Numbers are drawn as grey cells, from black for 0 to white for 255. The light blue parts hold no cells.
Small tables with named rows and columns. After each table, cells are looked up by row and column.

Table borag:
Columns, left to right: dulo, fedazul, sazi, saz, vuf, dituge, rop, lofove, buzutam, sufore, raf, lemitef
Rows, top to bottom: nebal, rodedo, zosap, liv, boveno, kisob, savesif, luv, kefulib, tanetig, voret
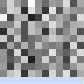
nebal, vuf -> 252
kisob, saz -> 82
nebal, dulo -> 137
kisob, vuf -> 113
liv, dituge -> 154
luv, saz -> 58
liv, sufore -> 121
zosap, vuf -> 32
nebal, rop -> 107
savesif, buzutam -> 137

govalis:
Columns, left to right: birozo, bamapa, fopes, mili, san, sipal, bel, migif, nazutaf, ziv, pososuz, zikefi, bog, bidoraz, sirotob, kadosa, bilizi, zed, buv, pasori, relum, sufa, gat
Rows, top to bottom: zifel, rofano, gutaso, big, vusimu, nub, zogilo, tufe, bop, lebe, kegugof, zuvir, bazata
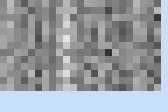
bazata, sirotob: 171
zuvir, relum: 152
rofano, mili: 148
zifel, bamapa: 186
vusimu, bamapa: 159
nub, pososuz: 166
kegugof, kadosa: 116
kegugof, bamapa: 140
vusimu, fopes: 138
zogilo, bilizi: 126
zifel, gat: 105
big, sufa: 120
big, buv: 115
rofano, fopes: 150
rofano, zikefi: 111

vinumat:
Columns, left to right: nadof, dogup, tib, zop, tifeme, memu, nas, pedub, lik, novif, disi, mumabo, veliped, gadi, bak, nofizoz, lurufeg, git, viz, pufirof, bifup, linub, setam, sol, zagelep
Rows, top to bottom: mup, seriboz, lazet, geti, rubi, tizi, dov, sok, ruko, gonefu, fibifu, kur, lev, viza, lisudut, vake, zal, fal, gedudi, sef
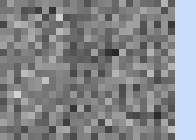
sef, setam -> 102
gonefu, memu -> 155
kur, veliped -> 100
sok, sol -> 97
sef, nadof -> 146
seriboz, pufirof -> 132
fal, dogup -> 142

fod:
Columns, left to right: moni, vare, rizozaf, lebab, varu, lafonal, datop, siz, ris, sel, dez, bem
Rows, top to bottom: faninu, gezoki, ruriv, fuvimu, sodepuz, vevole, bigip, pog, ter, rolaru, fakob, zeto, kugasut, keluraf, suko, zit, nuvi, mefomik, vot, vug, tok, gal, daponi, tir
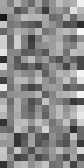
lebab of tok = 94
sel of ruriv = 181
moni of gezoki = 157
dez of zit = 174
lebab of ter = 156
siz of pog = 161
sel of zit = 144
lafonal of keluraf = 180
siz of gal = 154
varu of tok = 162
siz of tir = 112
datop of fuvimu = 163

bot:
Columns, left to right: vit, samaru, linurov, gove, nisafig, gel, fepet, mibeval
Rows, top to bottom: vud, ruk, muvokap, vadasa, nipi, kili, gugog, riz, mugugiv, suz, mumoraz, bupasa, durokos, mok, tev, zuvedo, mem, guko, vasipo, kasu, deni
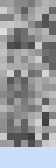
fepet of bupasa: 161
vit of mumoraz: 171
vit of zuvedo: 183
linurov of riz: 168
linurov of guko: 162
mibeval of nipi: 98
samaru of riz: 153
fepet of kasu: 87
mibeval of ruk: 104
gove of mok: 110
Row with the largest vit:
nipi

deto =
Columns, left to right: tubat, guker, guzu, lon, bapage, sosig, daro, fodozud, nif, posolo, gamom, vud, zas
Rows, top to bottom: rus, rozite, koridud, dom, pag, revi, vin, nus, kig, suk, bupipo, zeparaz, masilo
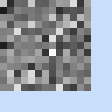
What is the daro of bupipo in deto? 169
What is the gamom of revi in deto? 99
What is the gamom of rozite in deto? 86
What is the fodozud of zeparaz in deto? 60
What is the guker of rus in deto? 44
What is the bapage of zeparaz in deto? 211
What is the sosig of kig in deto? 148

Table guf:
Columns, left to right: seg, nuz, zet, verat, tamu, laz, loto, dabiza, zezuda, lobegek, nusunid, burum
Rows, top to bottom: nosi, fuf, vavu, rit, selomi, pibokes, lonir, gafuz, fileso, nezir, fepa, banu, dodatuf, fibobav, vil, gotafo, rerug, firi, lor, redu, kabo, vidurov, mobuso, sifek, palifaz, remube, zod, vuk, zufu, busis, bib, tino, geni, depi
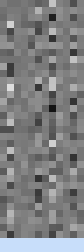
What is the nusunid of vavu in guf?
78
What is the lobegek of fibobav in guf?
123
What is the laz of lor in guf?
105
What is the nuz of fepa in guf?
62
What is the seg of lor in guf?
78
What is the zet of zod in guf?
120
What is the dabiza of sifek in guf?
146
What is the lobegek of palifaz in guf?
127

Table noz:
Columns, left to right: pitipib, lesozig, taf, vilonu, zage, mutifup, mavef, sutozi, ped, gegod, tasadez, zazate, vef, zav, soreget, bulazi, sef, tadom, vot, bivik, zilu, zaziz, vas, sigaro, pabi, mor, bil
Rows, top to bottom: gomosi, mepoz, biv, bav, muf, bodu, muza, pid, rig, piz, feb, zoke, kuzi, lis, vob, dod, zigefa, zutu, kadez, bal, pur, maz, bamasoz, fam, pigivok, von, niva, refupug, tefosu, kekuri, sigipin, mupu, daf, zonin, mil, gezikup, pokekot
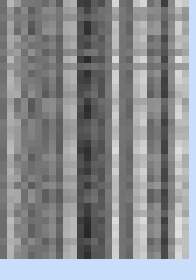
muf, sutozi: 144
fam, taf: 134
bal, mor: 181
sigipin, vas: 140
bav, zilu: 188
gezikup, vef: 56
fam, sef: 187
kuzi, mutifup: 120
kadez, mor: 174
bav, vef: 50
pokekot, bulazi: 114
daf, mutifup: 113
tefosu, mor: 164
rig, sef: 216
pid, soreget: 98

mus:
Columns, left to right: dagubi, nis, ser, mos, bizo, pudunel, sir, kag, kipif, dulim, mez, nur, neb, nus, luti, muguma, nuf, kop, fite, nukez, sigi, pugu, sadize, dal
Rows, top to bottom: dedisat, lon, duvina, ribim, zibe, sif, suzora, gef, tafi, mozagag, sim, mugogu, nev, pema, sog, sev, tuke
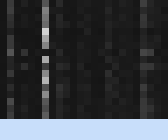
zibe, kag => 22
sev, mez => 23
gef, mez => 23
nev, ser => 23
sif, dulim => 22
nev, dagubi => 22
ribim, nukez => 25
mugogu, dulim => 32
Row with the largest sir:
zibe

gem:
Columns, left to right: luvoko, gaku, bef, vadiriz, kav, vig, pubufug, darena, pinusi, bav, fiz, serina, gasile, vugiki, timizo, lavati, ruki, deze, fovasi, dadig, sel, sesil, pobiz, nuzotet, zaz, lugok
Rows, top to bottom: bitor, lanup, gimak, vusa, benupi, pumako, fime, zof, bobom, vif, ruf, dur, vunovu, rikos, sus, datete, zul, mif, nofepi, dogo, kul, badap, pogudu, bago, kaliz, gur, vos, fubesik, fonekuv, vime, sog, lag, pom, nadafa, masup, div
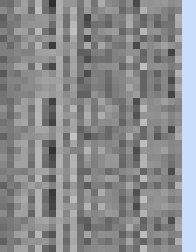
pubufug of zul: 114
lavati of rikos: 106
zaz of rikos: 68
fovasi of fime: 145
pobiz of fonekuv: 147
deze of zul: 115
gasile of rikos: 98
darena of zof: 163
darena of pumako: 144
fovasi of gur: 130
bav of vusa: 112
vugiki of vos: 126
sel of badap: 149

